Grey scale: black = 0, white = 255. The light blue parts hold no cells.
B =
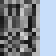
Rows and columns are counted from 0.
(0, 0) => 61
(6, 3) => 66
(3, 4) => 43
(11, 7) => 24
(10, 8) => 129
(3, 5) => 201
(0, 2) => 116
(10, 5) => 56
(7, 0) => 55
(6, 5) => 142
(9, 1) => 42
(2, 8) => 43
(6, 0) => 35
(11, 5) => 163
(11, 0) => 19
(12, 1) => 154
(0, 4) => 120
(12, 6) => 131
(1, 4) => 21
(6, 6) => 166
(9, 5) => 163
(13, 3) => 125
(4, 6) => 157
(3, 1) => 156
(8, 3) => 150
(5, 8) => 75
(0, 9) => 130
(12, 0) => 80
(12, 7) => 115
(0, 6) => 65
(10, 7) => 26
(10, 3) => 111
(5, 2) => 167
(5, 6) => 154
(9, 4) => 66
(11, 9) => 189

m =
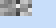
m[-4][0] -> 171
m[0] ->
[171, 136, 117, 150, 62, 187, 197, 159]
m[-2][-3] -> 136
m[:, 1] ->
[136, 128, 172, 132]
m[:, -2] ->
[197, 156, 138, 184]
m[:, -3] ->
[187, 153, 136, 204]
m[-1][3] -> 136
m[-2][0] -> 179
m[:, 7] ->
[159, 102, 227, 165]

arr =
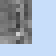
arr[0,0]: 112
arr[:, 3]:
[130, 108, 108, 105, 97, 120, 127, 85, 110, 136, 130]
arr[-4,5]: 148
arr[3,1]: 114
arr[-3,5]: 158
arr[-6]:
[112, 115, 109, 120, 82, 118, 121, 146]
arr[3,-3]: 139
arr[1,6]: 77
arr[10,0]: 154
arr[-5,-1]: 145
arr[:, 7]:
[116, 115, 110, 107, 113, 146, 145, 104, 93, 114, 124]
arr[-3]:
[109, 115, 116, 110, 207, 158, 127, 93]
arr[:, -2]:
[98, 77, 86, 73, 89, 121, 108, 93, 127, 131, 146]
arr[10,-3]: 102
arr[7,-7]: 119
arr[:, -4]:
[150, 99, 147, 65, 79, 82, 56, 96, 207, 137, 78]
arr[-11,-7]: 104
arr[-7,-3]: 135
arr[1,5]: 148

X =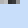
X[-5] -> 179
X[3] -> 58
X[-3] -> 48
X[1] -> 192

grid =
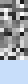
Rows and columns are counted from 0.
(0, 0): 155
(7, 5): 247
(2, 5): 106
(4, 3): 37
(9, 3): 123
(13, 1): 140
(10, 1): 142
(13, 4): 119
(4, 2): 199
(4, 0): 189
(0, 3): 100
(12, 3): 43
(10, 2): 167
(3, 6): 210
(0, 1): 150
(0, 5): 24
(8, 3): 165
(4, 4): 194
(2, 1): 250
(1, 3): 104
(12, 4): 224
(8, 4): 145
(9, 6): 174
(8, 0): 92
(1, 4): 182
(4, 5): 24
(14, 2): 49
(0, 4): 219
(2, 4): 105
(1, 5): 251
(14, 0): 44
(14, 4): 195
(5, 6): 164
